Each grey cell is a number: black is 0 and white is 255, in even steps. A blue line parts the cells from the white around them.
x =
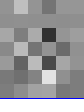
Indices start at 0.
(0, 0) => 147
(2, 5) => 158
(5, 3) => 226
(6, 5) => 125
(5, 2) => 131
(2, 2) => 171
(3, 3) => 147
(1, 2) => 143
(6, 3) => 164
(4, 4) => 166
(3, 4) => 107
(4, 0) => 154
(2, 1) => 126
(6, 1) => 141

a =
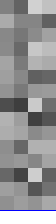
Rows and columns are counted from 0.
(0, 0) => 129
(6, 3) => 155
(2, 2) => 139
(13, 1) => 148
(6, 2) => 152
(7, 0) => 77
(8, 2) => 64
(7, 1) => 62
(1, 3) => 97
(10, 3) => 177
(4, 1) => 122
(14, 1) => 157
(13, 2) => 85
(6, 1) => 121
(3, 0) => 138
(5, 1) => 136
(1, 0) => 171

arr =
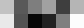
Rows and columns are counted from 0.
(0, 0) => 194
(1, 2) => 7
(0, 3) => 161
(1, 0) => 233

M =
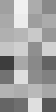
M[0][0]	160
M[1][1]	236
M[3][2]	143
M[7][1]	111
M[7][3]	87
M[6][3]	167
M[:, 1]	[241, 236, 182, 207, 168, 222, 173, 111]
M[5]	[114, 222, 140, 129]
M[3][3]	209

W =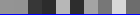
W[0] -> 148
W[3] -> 44
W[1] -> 147

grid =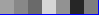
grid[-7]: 161
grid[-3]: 146
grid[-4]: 214

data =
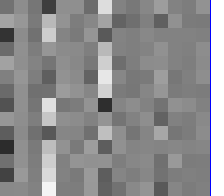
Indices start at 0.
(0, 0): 114
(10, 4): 146
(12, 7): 93
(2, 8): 131
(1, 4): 147
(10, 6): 157
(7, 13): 140
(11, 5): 148
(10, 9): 132
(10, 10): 134
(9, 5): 133
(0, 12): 130
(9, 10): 133
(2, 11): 130
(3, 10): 131
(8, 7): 148
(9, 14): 140
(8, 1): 142
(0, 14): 146
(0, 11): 157
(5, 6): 99
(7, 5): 124
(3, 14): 141
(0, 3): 62
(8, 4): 143
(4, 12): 130
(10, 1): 144
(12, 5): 122
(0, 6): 108
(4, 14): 139
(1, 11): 96
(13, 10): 148
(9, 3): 88
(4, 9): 126
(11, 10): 138
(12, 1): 153
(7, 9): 141
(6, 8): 123

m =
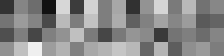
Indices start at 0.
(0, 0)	51
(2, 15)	133
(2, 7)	70
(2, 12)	116
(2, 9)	149
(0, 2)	109
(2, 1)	127
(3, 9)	184
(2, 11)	57
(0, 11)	213
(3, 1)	192
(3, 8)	197
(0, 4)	215
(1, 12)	134
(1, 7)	126
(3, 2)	239
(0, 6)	210
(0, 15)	135
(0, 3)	18

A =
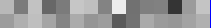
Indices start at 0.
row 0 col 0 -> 184
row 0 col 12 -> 52
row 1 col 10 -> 170
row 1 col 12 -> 151
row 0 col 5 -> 198
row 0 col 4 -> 123
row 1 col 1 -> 175

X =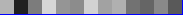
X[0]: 180
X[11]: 137
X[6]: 210
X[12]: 89
